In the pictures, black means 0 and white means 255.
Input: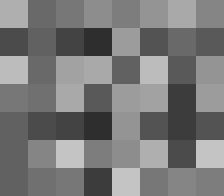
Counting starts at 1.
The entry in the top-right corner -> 133
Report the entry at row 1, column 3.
119
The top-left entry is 175
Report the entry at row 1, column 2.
105
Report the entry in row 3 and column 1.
188
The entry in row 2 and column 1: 75
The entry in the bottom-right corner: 125
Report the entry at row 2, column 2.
97
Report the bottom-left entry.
97

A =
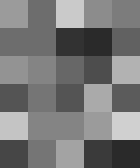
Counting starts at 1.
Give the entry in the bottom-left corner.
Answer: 70
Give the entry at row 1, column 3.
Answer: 202
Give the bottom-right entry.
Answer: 42
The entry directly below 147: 84
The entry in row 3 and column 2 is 132
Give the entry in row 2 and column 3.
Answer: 50
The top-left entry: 155
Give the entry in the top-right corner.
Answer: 124
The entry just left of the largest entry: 155

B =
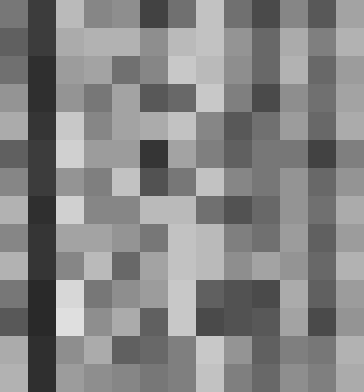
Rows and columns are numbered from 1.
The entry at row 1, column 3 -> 186
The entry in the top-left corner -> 119
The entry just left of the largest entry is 41
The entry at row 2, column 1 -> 96
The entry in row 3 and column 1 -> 112
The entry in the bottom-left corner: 178
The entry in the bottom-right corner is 171
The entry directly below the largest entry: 142
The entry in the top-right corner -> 163
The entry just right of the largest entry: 142
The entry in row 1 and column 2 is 60
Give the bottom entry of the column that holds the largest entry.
156
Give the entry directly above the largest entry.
215

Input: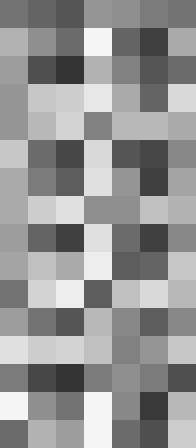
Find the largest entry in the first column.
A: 245
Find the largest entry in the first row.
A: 149
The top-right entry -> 115
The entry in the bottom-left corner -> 107
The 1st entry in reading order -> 115
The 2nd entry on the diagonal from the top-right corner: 64
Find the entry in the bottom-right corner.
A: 205
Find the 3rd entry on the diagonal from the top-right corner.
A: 129
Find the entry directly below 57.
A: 79
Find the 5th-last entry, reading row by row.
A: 157
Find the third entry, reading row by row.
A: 85
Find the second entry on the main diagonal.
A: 143
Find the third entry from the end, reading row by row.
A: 107
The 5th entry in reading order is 143

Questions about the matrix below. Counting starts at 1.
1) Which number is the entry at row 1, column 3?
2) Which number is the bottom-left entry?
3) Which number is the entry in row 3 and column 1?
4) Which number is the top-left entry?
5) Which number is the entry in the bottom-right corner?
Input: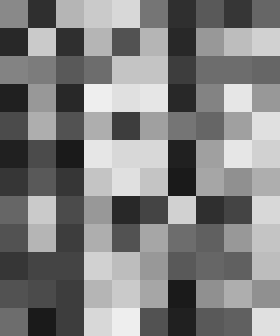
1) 181
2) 109
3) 131
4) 137
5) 224

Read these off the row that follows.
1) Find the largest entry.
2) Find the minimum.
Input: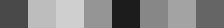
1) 207
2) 28

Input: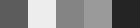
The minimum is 36
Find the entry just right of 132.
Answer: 154
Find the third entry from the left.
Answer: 132
